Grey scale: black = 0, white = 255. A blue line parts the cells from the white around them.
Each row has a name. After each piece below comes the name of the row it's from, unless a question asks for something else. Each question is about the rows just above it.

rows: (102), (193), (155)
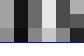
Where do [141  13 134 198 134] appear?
(155)
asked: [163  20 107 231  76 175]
(102)

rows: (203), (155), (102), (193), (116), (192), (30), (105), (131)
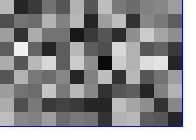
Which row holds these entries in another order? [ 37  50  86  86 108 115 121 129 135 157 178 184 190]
(192)
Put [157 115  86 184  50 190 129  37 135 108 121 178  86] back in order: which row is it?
(192)
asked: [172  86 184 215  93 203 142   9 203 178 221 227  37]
(116)
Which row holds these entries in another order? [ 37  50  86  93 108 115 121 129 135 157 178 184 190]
(131)
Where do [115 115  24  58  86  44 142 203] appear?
(102)
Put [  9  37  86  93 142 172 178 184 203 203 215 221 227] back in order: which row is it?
(116)

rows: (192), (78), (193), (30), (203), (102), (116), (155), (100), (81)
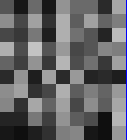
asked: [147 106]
(192)
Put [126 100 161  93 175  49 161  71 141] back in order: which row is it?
(78)

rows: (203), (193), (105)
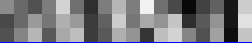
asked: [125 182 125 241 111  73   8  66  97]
(203)
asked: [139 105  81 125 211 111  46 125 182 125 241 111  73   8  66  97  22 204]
(203)
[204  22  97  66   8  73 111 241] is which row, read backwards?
(203)

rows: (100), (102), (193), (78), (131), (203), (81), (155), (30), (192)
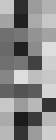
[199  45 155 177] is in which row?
(100)
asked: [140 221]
(78)
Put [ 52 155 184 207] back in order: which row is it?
(192)

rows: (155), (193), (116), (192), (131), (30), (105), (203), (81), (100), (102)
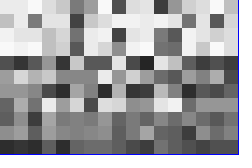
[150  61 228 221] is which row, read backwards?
(155)
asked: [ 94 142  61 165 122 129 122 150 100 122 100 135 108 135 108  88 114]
(81)
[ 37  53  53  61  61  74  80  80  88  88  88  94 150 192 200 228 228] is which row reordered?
(131)
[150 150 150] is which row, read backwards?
(203)
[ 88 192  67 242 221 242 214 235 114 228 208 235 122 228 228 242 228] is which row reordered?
(116)

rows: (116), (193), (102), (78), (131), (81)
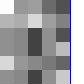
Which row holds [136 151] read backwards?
(131)
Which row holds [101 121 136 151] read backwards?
(131)

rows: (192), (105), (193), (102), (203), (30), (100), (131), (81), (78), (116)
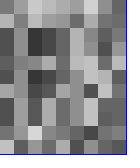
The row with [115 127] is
(78)
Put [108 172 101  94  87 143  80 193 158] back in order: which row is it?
(81)
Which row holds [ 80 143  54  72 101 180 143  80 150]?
(102)

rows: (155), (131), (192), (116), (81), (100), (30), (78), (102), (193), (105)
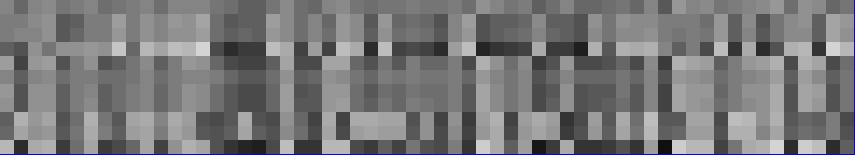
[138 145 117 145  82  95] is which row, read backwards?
(131)
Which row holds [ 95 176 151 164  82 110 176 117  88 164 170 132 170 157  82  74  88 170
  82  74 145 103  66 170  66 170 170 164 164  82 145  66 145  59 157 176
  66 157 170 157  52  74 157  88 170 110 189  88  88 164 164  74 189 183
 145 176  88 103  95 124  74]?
(102)
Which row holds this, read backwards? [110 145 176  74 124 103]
(81)
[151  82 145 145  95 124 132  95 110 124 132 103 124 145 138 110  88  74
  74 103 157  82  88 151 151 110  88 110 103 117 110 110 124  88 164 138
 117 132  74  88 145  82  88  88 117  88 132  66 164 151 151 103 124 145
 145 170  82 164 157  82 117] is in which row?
(30)

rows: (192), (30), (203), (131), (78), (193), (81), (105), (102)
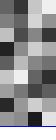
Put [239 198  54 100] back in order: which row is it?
(192)
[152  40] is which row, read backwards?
(105)

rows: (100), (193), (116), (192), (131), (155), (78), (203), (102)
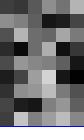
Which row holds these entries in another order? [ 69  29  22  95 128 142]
(193)
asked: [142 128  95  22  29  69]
(193)
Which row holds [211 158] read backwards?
(155)
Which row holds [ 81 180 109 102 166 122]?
(116)
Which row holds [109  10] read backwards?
(192)
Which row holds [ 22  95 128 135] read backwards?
(131)

